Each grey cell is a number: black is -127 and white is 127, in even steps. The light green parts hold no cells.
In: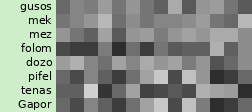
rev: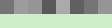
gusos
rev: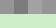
dozo
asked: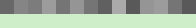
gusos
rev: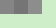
mek
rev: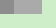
mez
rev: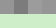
mez

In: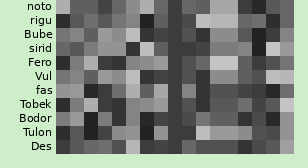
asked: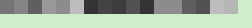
Vul
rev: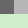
rigu
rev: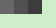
Fero
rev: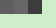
noto
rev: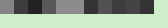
Bube

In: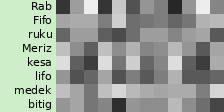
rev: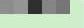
bitig
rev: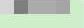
medek
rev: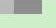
bitig
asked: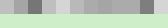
medek
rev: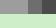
ruku
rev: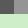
Meriz

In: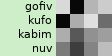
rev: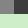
nuv
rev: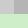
gofiv
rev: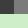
nuv
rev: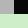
gofiv
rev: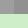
kabim
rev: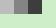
nuv

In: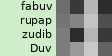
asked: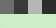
fabuv
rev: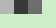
fabuv
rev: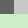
Duv

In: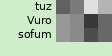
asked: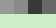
Vuro
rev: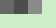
sofum

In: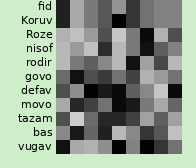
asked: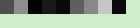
defav
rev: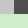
Roze

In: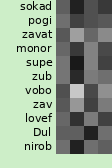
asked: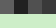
sokad
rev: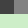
supe
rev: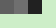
nirob
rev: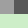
zavat
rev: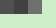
pogi

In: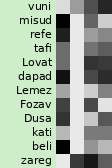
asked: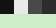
dapad
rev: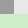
refe

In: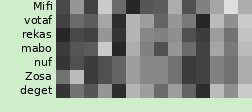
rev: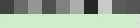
mabo
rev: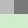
mabo
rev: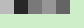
votaf
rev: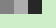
mabo
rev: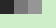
votaf
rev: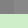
rekas

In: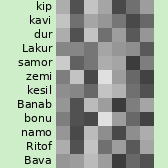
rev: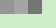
Lakur
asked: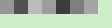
Banab
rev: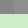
kesil

